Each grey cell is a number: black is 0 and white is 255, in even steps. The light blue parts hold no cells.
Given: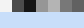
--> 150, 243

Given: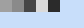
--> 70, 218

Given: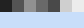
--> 105, 236

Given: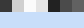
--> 229, 251

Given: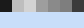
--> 158, 211

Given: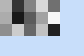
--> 91, 247

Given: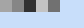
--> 49, 195

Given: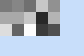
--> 199, 252

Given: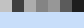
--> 132, 194

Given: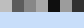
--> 168, 190
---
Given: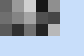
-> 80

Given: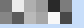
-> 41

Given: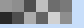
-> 109

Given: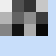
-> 140

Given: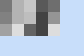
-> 67

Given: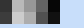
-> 99

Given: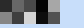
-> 3

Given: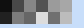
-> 155
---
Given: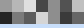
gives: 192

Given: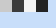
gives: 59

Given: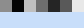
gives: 141

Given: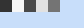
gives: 116

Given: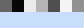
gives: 180

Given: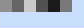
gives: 121
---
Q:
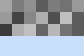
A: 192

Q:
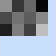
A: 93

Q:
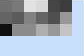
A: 79

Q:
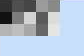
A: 91

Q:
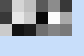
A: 252

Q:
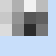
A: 87
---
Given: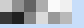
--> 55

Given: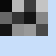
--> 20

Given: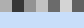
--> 175

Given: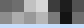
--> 141

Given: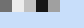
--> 112

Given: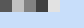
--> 87

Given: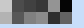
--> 179

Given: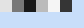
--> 227
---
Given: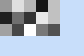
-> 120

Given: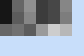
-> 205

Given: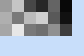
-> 144

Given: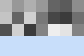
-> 227

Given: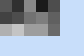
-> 157

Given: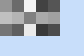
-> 57

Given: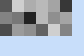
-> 207

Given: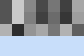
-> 178
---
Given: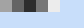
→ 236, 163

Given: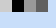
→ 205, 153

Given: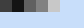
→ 200, 129

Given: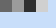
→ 208, 155

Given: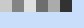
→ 223, 202

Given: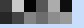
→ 201, 172

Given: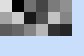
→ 223, 203
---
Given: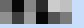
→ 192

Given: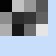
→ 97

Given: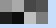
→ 82

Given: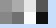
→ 85

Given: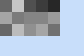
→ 154

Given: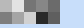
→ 107

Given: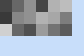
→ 125
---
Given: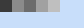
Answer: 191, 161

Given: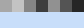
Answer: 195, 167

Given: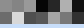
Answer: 216, 176

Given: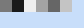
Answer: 238, 196

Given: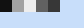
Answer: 237, 162

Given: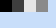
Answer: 229, 138
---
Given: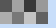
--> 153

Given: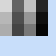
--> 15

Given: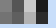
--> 26

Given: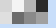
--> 42

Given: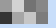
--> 135

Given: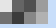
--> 156

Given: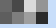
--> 148
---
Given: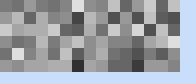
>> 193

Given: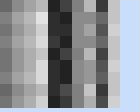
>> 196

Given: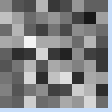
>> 96

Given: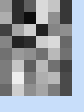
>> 55

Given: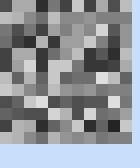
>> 188

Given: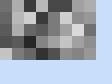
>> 173

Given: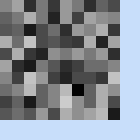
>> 74

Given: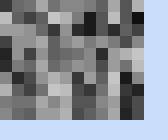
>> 177

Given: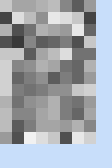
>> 154
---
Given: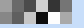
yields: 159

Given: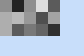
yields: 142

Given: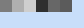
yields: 124

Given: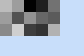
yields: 188

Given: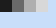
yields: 28

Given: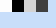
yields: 253
